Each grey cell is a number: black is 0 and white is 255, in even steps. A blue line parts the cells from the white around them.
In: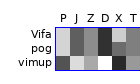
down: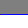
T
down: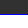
D
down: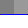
T
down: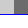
X

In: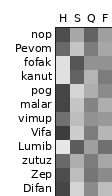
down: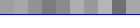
F
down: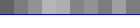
Q
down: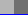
F
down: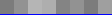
Q
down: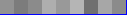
F
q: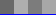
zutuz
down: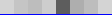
S

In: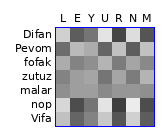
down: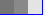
U
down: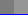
N
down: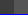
R
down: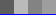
E
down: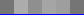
Y
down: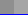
Y

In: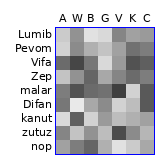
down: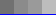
G
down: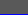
C
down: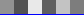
W
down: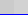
A
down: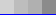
K

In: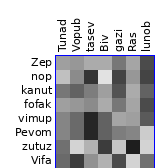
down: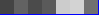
lunob
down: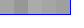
Ras
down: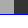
tasev
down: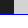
Ras
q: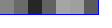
vimup

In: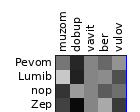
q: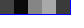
Zep
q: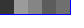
nop
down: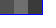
vulov
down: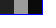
dobup

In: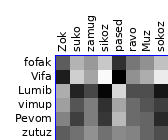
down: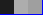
Zok
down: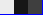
sokoz
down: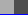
Muz

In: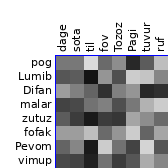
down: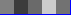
fov
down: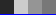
Pagi
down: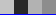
tuvur
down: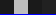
til
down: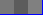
sota
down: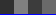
fov
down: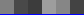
sota

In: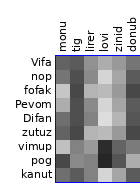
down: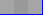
zinid
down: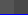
donub

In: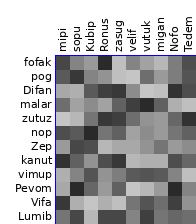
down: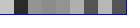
vutuk
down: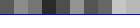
Kubip

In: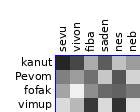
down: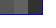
nes
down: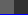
nes
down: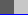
saden
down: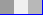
vivon

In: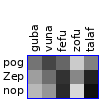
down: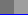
guba
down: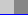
zofu
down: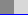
zofu

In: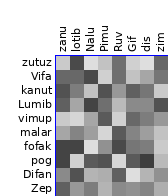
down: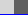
Ruv
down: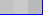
zim
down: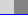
lotib
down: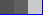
zanu

